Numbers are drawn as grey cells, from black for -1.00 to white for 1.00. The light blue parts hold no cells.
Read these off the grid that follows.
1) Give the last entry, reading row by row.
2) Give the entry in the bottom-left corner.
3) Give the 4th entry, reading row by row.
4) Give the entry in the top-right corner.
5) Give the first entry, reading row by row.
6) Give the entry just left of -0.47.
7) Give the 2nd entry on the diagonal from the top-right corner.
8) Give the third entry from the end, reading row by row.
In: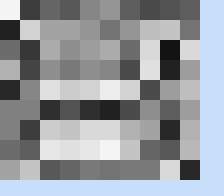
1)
-0.69
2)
0.28
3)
-0.31
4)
-0.26
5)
0.91
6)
0.39
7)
0.54
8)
-0.05

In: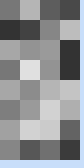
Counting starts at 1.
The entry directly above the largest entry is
0.15
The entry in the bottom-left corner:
0.05
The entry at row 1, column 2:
0.42
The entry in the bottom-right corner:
-0.54
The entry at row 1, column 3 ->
-0.27
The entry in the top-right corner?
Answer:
-0.43
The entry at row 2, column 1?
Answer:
-0.60
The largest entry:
0.76

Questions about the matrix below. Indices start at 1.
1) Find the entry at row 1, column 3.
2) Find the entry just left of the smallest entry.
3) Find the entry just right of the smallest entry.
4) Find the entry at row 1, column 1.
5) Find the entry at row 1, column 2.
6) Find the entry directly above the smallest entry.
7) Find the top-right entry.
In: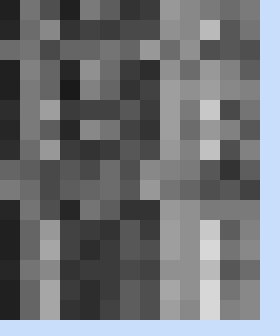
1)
-0.38
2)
-0.21
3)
0.01
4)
-0.75
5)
-0.09
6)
-0.70
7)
-0.04

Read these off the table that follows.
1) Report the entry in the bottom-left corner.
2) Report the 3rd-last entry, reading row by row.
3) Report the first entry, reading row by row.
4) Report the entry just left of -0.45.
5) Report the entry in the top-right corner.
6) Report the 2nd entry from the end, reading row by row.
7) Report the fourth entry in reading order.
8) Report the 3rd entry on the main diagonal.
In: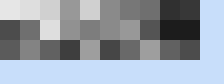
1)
-0.29
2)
0.24
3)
0.80
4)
0.24
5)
-0.57
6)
-0.24
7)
0.19
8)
-0.24

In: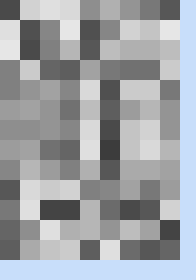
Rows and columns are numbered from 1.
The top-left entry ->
-0.42
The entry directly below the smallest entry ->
-0.32
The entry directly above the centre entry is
0.48
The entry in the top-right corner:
-0.32
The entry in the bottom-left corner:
-0.26
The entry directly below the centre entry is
0.75
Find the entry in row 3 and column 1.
0.80
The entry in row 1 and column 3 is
0.75
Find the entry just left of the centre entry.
0.05
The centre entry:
0.70
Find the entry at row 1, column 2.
0.65
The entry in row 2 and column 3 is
0.05
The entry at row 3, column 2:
-0.42
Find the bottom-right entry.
-0.21
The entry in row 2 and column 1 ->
0.75
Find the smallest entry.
-0.53
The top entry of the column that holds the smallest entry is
0.38
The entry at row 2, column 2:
-0.37

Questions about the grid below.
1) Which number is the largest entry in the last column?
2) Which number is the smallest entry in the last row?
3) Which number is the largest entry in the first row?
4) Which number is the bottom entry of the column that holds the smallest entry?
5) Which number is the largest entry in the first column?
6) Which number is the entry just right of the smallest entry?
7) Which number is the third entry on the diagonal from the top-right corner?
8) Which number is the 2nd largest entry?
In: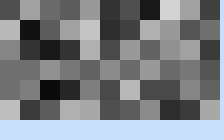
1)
0.32
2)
-0.65
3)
0.65
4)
-0.28
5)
0.49
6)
-0.70
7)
0.14
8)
0.54

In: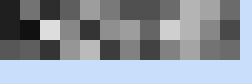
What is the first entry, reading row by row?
-0.76
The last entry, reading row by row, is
-0.16
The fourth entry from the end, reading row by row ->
0.01
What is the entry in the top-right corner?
-0.16
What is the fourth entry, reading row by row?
-0.26
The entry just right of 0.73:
0.06
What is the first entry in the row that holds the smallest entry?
-0.76
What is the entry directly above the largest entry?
-0.65
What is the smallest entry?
-0.87
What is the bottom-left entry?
-0.32
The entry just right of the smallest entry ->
0.73

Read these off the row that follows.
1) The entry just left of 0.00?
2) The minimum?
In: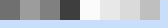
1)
0.22
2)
-0.51

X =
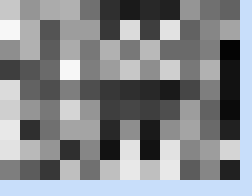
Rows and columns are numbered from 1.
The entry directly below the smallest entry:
-0.86
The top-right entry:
-0.23
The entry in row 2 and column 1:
0.94
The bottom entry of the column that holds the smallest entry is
-0.74
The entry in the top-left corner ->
0.56
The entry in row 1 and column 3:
0.34
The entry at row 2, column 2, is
0.39
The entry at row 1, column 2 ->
0.17
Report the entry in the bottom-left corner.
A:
-0.01
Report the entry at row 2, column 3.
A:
-0.34
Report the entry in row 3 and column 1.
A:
0.11
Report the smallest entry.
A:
-0.97

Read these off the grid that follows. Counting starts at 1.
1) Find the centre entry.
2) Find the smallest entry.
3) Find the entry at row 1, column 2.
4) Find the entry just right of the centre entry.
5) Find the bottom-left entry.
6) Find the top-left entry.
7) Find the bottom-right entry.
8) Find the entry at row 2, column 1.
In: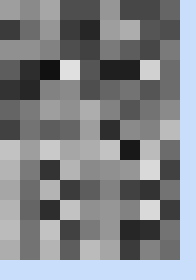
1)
0.24
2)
-0.87
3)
0.08
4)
-0.65
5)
0.36
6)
0.24
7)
-0.15
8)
-0.54
